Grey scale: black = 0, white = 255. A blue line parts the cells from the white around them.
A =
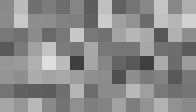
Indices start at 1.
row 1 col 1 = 138
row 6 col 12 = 131
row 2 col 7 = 97
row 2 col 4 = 141
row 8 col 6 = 144
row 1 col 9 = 98
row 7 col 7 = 109
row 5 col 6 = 62
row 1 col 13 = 135
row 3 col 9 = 164
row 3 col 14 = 142
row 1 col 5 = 110
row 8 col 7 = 127
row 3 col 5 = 120
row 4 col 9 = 119
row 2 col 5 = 129
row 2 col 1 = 139
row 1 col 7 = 93
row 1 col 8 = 191
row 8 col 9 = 161
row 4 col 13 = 110
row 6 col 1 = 149
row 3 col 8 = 113
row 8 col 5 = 115
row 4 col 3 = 161
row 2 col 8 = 203
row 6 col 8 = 141
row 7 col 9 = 139
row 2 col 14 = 209
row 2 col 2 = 201
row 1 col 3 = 112
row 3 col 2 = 113
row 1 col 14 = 174

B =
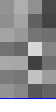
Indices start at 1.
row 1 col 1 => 147
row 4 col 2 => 104
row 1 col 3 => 144
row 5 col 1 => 169
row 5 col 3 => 64
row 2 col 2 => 164
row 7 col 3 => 86
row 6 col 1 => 124
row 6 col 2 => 118
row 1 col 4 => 73

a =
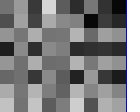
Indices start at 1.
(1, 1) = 114
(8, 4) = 92
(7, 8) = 160
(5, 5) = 111
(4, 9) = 41
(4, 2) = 138
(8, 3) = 196
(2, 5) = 137
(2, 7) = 8
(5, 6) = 179
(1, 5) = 92
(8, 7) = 82
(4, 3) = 46
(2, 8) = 60
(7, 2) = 118
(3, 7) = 105
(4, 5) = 126
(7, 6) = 181
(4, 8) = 51
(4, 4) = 138
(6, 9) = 27
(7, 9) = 132
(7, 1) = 171

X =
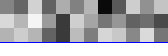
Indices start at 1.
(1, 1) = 132
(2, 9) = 150
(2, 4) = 155
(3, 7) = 126
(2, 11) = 110
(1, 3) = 210
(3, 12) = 118
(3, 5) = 58
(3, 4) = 99
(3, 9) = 200
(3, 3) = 181

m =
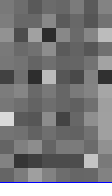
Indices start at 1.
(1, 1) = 121
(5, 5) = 100
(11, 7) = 107
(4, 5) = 90
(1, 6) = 123
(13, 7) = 103
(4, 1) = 121
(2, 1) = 125
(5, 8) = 163
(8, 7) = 112
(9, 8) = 160
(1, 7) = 90
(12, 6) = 77
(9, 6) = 103
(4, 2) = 106
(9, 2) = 90
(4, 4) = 141
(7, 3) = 105
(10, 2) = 113
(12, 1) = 130
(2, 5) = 90
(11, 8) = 145
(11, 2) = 128
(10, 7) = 114
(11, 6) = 123
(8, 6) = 96
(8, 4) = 110
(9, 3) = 86
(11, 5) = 122
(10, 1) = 116
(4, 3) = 113
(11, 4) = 100
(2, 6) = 104
